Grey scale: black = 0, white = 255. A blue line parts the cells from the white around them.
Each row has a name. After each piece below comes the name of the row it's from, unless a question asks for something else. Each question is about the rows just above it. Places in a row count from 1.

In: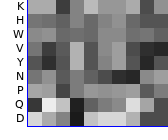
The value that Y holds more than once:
[84]
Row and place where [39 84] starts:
Y, 9
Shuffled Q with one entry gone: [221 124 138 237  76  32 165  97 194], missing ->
[55]
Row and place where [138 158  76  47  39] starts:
V, 6
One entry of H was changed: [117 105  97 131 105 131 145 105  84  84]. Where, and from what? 2, [111]
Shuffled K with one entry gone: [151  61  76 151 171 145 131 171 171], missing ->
[186]

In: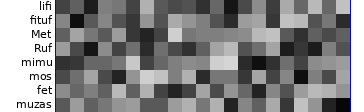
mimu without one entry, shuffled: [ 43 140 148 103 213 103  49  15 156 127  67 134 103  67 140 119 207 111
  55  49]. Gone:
[200]
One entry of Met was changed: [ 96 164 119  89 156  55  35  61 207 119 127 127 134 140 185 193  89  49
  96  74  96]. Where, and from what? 8, [67]
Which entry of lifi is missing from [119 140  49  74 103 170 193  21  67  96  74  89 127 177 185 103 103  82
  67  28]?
[61]

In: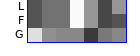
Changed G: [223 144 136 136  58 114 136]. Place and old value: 6, [121]
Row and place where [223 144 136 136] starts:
G, 1
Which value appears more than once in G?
[136]
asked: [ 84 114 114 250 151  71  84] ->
F

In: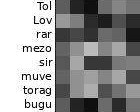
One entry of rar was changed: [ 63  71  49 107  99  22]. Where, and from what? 1, [55]
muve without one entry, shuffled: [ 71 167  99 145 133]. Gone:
[160]
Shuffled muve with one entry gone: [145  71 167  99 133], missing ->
[160]
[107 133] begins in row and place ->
Tol, 4
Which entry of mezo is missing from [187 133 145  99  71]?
[167]
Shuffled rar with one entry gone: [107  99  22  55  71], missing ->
[49]
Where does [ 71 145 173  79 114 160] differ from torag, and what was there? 6, [152]

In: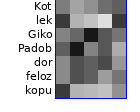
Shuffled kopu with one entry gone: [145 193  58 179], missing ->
[185]
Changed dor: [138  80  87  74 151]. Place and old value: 3, [95]
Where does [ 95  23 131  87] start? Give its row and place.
Padob, 1
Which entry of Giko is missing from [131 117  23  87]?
[103]

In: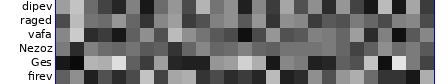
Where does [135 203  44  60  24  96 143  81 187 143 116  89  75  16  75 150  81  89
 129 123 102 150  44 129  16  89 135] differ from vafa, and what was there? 22, [158]
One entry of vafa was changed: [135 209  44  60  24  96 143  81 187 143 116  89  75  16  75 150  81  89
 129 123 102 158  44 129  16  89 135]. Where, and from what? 2, [203]
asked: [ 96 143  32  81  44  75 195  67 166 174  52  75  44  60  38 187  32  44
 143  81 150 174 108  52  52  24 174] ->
firev
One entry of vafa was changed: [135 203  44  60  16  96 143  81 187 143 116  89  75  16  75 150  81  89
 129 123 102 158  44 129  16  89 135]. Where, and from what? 5, [24]
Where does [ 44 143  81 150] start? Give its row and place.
firev, 18

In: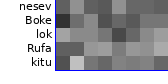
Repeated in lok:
[138]
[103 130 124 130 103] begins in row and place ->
kitu, 4
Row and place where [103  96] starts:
nesev, 7
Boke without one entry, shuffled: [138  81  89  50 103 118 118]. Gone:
[110]

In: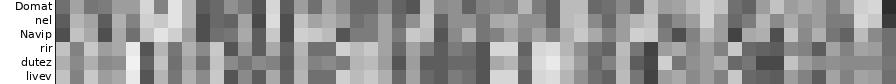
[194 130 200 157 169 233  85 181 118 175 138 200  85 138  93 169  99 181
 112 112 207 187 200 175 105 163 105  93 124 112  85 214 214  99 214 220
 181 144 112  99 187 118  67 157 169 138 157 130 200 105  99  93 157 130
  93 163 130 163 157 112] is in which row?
livev
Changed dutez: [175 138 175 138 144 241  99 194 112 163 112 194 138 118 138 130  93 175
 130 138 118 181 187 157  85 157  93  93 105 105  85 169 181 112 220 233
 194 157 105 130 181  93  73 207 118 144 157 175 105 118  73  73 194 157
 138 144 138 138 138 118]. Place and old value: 21, [124]
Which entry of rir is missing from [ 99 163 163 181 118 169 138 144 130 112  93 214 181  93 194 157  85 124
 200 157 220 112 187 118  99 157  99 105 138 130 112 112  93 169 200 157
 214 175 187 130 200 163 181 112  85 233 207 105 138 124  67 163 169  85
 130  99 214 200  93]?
[150]

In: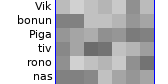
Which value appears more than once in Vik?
[187]
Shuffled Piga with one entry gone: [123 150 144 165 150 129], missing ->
[173]
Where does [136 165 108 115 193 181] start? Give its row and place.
tiv, 1
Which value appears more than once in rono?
[144]

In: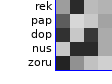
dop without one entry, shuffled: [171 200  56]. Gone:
[49]
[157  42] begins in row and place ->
rek, 1
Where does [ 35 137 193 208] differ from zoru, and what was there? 2, [145]
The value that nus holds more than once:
[42]
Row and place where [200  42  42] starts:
nus, 1

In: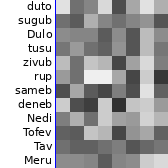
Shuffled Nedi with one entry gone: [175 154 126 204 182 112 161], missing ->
[210]
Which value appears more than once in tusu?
[118]
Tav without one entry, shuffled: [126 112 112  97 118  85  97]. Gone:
[104]
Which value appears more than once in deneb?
[204]
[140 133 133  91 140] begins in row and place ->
Dulo, 1
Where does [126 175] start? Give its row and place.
Nedi, 1

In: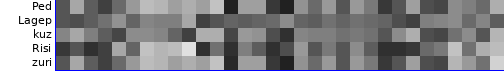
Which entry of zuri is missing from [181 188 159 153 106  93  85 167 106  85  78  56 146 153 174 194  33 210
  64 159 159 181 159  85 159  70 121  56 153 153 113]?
[41]
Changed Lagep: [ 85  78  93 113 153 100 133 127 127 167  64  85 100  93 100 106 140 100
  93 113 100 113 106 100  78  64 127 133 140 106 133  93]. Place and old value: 5, [146]

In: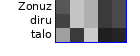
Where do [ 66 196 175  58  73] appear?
diru
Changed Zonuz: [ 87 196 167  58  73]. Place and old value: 3, [175]

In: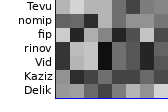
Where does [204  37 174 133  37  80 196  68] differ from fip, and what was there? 8, [74]
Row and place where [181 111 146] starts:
nomip, 4
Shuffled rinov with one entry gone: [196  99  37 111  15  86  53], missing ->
[188]
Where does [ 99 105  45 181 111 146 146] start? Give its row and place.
nomip, 1
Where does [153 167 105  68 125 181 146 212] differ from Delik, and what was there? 2, [160]
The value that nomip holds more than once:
[146]
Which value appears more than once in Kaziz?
[68]

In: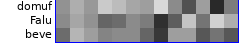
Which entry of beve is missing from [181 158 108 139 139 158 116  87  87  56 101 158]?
[132]
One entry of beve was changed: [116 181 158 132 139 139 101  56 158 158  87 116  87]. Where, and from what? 1, [108]
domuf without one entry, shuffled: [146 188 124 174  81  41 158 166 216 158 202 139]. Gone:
[152]
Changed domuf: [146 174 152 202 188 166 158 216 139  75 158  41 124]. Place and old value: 10, [81]

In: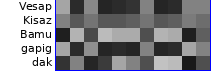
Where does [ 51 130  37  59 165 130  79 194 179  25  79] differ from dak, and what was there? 9, [187]
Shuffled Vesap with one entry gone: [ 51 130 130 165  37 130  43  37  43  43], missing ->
[136]
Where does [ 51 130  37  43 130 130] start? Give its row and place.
Vesap, 6

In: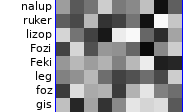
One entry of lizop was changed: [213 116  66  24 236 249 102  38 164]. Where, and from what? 8, [45]
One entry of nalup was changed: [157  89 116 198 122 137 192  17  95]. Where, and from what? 4, [205]

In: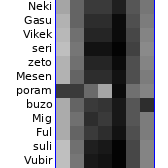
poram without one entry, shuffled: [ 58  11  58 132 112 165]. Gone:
[106]
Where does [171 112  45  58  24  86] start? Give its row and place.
Mig, 1
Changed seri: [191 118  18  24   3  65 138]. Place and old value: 4, [18]
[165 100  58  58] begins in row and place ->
Neki, 1
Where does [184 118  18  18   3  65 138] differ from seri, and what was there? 1, [191]
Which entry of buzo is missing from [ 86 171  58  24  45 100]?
[52]
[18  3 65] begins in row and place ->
seri, 4

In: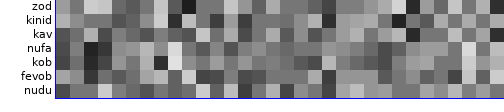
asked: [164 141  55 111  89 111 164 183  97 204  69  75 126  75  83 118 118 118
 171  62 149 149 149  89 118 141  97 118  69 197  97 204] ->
fevob
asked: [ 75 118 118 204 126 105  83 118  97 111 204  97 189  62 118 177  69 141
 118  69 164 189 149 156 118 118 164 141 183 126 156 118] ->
nudu
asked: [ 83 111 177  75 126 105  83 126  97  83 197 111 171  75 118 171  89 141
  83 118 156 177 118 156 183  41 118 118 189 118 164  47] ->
kav
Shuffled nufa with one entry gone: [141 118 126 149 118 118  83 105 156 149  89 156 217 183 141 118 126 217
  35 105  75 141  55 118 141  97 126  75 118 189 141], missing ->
[133]
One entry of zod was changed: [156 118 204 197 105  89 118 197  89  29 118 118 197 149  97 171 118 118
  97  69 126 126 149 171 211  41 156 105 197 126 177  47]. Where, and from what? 30, [118]
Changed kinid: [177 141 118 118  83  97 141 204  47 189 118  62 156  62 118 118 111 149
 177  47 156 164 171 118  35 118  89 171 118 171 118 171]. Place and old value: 18, [141]
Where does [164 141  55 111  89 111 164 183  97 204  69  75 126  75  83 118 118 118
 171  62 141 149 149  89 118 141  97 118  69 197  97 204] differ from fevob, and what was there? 21, [149]

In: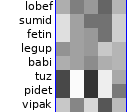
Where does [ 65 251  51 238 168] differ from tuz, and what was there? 1, [72]
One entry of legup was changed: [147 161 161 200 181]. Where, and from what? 3, [153]
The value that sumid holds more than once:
[114]

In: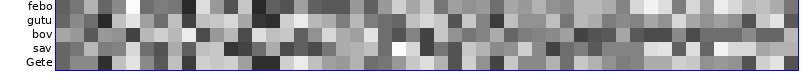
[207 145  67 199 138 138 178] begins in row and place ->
Gete, 30
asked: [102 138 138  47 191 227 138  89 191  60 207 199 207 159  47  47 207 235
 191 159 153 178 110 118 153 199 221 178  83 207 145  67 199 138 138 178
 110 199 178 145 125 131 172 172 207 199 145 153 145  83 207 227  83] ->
Gete

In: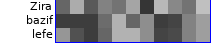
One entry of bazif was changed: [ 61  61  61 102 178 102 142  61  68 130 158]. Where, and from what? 4, [108]
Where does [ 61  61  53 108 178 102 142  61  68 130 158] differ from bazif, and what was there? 3, [61]
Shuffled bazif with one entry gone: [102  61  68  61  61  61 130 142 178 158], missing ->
[108]
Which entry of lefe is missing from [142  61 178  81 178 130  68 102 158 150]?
[74]
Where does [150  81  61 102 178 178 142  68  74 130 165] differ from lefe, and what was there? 11, [158]
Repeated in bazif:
[61]
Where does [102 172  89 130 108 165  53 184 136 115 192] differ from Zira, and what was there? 5, [115]

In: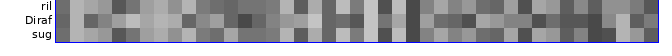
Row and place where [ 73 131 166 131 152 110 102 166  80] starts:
sug, 26
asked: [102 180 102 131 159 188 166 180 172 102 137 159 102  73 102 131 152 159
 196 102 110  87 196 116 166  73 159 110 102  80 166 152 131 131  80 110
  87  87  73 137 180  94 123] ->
Diraf
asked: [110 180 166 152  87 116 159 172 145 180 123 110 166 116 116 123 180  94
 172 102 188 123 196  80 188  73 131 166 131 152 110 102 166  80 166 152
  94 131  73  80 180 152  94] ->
sug

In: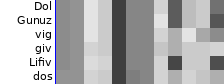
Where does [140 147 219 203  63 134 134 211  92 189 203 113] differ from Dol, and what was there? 3, [227]
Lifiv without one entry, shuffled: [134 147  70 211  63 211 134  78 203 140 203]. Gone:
[219]

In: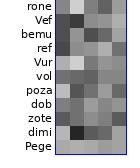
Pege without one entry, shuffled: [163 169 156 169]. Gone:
[175]
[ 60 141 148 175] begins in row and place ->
Vef, 2

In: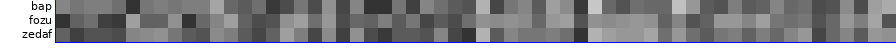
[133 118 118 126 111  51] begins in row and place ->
zedaf, 33
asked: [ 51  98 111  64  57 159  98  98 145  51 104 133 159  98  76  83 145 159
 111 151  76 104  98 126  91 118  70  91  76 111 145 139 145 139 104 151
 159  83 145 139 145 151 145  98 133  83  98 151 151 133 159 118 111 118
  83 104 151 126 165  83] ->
fozu

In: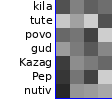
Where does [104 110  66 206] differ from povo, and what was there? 2, [117]
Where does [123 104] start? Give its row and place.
Kazag, 3
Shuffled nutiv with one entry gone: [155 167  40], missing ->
[149]

